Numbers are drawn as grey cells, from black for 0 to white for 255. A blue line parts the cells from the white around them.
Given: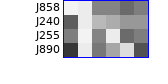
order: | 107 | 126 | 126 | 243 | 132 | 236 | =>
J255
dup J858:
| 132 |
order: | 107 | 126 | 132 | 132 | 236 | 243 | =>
J858
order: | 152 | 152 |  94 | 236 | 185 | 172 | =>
J240
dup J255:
| 126 |
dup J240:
| 152 |
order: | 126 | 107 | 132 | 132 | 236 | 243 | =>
J858

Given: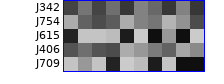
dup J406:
| 84 |
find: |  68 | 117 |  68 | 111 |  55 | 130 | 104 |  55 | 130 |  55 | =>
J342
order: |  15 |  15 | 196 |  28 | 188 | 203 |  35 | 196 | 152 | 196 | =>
J709
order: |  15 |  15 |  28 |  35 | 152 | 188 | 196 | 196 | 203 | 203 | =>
J615

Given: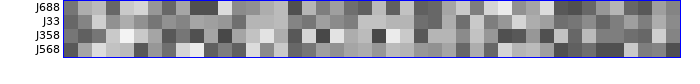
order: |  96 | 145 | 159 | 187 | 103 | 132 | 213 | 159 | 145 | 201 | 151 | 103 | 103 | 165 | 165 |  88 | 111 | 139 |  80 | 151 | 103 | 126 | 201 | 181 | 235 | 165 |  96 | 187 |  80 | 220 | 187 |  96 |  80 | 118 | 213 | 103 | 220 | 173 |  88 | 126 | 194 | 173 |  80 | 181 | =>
J688
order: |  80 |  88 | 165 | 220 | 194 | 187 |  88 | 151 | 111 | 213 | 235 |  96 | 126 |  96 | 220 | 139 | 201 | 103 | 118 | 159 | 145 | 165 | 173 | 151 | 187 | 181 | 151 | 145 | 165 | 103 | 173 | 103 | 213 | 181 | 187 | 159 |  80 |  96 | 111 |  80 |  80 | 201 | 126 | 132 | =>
J568
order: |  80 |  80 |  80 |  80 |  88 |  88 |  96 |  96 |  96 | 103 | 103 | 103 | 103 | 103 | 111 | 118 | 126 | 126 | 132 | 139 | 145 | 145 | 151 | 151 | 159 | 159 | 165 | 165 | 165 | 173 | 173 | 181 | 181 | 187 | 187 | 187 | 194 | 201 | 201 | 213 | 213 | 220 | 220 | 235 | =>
J688
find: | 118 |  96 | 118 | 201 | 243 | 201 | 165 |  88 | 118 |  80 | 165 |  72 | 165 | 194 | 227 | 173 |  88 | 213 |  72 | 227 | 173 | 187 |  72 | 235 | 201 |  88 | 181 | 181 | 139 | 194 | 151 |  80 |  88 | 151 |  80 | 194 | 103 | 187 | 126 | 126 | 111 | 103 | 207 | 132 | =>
J358

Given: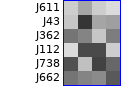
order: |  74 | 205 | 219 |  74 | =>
J112
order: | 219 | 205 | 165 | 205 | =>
J611
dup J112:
| 74 |
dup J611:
| 205 |

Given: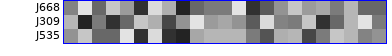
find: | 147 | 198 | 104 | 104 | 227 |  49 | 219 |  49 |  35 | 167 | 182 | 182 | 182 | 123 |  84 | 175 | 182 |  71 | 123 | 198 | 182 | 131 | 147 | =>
J535
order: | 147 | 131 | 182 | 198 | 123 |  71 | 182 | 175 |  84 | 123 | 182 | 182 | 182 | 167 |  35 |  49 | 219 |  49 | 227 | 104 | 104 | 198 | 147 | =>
J535
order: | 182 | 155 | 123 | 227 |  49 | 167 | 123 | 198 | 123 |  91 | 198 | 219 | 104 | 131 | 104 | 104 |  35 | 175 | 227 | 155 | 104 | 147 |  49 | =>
J668
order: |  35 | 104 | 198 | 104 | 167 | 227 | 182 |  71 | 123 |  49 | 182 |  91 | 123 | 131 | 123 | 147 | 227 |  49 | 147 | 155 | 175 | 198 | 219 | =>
J309
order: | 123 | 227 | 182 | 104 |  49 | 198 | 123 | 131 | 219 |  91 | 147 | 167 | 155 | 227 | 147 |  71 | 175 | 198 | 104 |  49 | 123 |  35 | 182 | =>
J309
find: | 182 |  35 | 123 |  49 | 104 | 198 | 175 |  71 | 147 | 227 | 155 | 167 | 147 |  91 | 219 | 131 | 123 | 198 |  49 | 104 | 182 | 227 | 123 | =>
J309

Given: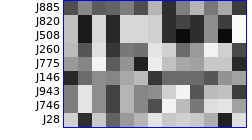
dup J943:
| 141 |
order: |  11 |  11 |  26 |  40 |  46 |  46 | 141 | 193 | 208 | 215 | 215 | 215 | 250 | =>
J508
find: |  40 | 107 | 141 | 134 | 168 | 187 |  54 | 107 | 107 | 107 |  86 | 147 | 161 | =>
J146
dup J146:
| 107 |

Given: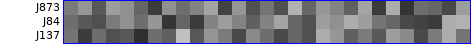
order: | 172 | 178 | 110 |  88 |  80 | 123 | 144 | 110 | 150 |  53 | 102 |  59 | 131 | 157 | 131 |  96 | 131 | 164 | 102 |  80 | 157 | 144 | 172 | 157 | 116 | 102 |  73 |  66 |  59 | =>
J84
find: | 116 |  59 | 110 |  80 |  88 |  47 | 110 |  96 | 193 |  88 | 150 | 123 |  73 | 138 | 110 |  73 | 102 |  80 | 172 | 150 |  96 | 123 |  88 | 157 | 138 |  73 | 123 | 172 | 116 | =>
J137

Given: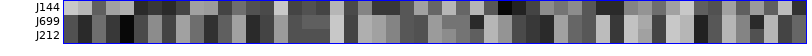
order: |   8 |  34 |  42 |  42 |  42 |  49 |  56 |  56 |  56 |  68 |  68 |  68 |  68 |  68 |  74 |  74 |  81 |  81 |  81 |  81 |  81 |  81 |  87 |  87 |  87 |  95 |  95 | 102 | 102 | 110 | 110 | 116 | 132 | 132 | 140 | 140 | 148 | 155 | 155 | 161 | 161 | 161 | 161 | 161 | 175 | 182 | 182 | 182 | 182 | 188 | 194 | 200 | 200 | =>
J212
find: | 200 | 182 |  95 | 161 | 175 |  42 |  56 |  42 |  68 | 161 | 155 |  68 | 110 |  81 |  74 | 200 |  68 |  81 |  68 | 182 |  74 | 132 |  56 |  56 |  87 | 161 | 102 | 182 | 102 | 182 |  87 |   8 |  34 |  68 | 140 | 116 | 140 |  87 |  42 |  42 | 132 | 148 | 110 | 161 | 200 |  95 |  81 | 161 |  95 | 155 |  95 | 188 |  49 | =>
J144

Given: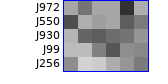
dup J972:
| 166 |
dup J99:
| 188 |

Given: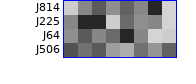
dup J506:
| 113 |
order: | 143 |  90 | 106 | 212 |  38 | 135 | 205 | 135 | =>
J64
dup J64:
| 135 |
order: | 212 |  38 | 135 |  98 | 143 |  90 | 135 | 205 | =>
J814
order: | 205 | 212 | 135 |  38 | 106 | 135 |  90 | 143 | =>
J64
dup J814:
| 135 |

